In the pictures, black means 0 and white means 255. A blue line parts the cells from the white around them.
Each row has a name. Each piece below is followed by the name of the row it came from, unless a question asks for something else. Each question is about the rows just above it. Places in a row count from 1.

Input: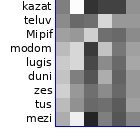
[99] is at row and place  duni, 5
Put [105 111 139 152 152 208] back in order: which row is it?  zes
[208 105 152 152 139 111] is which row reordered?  zes

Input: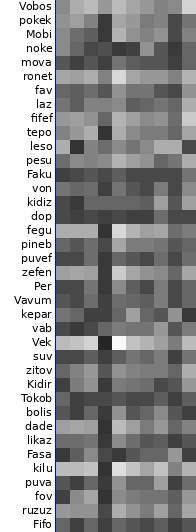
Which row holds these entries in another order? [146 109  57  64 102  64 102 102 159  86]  puva
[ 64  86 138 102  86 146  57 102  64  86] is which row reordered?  bolis
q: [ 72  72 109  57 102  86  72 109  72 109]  puvef
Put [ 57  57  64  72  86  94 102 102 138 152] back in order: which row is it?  Fasa
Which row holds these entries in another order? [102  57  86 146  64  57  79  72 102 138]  noke
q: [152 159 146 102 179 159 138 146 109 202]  fifef
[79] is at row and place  noke, 4

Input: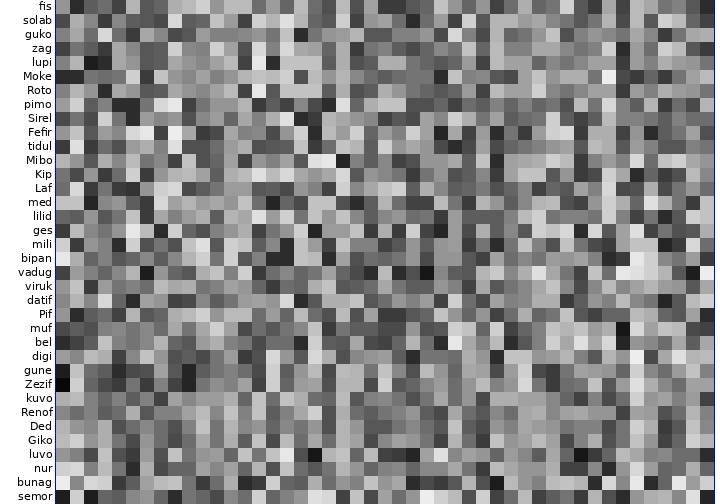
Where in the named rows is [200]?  vadug, 32
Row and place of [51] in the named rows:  Laf, 6
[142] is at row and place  Zezif, 12
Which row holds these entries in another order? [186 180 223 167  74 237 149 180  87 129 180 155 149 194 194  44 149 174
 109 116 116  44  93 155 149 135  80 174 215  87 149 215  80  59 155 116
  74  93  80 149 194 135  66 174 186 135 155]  digi
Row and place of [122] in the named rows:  Laf, 31

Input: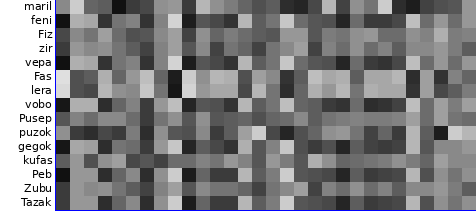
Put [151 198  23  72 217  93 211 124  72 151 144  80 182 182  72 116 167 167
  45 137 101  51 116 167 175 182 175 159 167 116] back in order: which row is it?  lera
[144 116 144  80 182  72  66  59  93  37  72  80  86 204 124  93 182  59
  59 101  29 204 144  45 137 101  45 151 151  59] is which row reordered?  Tazak
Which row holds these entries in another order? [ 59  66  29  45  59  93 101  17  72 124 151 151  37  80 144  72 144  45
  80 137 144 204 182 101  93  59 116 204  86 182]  Peb
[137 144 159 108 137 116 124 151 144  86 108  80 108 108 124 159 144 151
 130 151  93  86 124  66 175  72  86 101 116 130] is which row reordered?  Fiz

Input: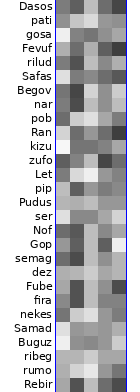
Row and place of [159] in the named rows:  Samad, 3
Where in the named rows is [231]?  rumo, 3
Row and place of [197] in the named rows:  pati, 2
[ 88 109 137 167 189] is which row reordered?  Nof
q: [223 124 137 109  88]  Safas
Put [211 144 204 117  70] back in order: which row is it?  Begov
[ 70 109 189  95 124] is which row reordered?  Dasos

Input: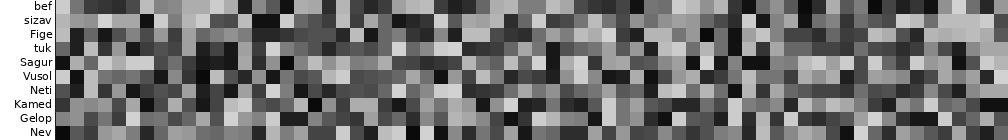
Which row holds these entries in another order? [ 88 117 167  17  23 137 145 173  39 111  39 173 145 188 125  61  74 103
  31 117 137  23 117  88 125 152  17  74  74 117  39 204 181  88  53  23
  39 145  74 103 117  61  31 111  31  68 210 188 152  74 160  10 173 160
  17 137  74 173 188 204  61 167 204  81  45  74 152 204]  Kamed
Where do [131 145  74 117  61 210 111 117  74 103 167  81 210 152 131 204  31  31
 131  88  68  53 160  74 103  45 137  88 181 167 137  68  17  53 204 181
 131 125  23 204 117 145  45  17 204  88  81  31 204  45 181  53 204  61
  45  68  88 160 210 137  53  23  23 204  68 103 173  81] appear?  Gelop
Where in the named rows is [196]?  Fige, 51
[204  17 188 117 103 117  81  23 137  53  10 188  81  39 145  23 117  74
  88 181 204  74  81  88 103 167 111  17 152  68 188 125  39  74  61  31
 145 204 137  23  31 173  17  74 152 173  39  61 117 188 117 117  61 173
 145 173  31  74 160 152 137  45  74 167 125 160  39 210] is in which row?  Vusol
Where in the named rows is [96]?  Sagur, 32

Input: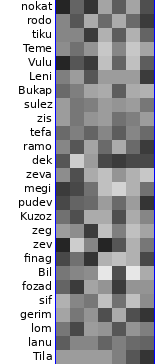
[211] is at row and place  megi, 5
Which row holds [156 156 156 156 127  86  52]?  Tila
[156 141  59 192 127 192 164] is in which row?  zeg
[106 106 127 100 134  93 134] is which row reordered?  tefa
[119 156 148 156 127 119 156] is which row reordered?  sulez
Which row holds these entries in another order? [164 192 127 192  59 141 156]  zeg
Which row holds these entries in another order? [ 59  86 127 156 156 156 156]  Leni

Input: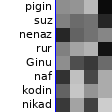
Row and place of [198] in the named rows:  kodin, 2
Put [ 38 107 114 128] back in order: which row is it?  suz
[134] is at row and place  nenaz, 4
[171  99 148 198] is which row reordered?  kodin

